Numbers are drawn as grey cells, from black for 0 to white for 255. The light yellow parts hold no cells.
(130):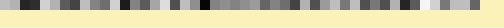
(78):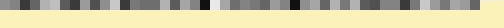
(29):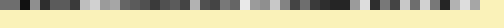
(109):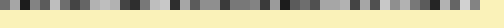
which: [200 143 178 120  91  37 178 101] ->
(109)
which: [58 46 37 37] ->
(29)
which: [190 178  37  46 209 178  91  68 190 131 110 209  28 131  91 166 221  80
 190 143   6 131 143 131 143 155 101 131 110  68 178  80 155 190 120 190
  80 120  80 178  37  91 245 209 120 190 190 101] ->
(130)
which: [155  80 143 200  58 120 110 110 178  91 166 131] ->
(78)
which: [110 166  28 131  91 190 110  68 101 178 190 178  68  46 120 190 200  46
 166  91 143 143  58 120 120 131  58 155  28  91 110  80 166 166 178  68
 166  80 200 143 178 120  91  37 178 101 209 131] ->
(109)
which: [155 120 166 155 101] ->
(78)

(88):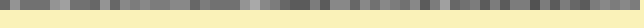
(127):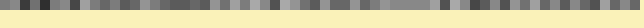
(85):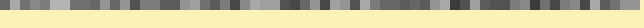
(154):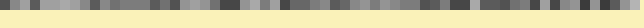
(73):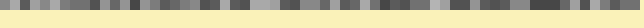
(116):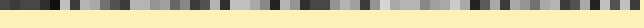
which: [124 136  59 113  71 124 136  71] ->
(85)
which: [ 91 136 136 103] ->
(88)
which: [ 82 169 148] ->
(127)

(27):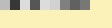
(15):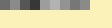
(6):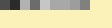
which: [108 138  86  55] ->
(15)
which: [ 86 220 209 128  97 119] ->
(27)

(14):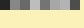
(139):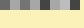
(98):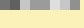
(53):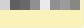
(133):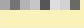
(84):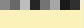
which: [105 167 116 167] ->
(139)
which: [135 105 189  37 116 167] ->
(84)
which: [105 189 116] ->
(14)
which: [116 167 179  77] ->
(14)
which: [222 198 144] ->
(98)
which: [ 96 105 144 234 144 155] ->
(53)
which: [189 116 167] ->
(14)

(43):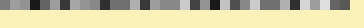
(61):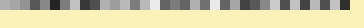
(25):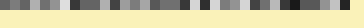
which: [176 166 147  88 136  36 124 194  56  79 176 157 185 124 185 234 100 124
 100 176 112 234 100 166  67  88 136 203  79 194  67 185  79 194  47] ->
(61)
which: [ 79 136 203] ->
(43)

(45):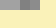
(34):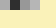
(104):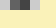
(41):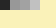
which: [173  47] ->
(34)
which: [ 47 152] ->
(34)
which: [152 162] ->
(41)
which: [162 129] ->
(45)
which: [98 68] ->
(104)

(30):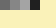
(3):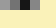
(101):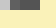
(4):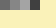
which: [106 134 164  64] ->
(4)
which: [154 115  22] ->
(3)

